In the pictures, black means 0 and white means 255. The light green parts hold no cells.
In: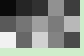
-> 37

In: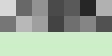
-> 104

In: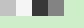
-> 245

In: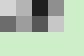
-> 180

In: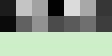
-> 196

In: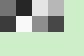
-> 38

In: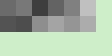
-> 120
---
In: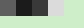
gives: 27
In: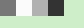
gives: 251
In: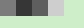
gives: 54
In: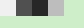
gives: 80
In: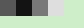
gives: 19
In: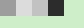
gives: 220
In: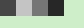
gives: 196
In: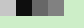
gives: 14
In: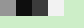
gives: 14
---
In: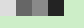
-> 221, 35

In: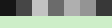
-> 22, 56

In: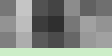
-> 119, 161

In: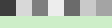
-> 61, 164

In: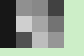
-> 23, 150

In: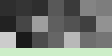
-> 46, 117
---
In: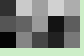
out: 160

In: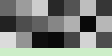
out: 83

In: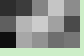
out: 133

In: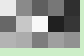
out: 95

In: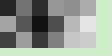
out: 151

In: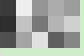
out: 149
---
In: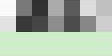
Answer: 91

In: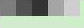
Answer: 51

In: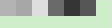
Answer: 106

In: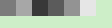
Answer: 91

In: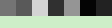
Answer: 149

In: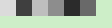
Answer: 141
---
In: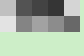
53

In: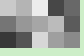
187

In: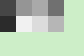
169

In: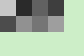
97

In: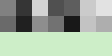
203

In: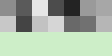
154

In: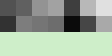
184

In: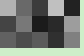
41

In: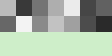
70
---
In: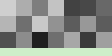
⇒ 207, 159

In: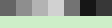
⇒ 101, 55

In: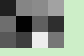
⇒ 32, 118

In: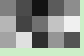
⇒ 127, 83

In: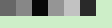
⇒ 103, 41

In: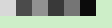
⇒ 216, 11

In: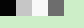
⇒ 4, 109

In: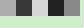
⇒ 172, 138

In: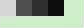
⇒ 213, 14

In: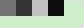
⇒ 115, 14
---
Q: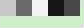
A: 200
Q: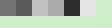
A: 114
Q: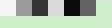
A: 244
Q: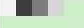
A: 242
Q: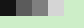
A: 20
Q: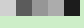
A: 208
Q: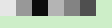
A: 230
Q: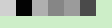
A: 208
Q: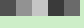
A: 80
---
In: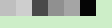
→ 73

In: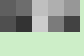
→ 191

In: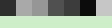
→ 150

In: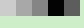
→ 133

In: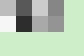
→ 204

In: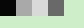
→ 217
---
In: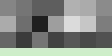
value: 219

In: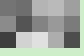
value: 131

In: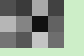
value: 132

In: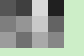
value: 149

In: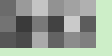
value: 66

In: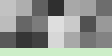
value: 202
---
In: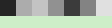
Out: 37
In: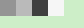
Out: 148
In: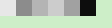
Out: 231
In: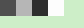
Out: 79
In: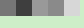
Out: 118
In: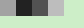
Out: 162
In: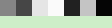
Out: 133
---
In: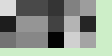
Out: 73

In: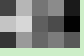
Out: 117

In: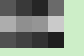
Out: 37

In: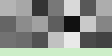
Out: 52

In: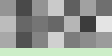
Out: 148

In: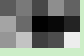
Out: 71
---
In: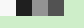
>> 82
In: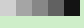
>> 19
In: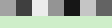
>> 99
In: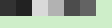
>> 99
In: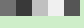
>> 85
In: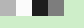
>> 125
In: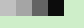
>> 12
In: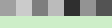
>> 83
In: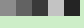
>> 36
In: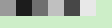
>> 232
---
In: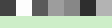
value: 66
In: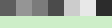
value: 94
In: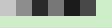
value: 198
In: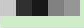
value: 201
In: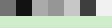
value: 114
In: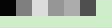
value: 5
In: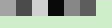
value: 163
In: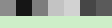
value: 139
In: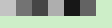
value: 195
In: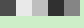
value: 76
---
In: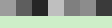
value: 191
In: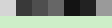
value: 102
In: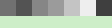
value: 155
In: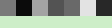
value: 83
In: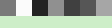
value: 144
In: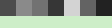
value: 54
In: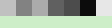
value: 96
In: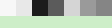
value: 91
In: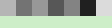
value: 87
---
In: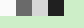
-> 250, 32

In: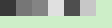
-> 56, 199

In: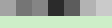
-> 163, 202

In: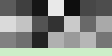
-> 91, 117

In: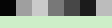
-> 5, 188

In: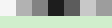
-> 243, 157

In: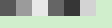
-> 88, 210

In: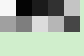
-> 245, 71
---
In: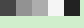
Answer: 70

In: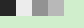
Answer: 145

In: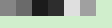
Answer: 46

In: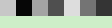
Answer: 52

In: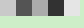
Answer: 84

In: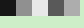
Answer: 89

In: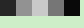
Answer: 38

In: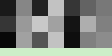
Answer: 14
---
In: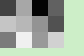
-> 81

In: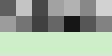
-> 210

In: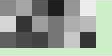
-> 186

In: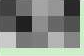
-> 80

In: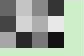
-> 232

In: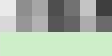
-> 63

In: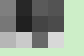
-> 75

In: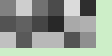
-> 176

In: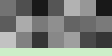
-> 122
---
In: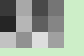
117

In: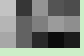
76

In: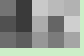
178

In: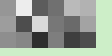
178

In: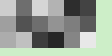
67

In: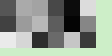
220
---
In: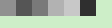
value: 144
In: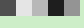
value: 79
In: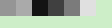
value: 149
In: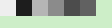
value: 238
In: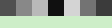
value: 80
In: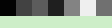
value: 3
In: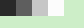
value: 41
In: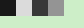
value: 24
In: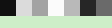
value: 16
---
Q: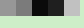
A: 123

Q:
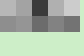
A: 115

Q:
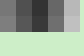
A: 80

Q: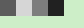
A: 125

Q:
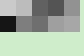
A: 97

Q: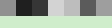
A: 91
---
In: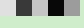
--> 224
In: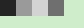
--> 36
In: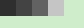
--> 47
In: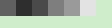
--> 95
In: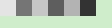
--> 228
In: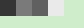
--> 53
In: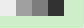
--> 237
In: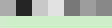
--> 171
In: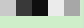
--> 201
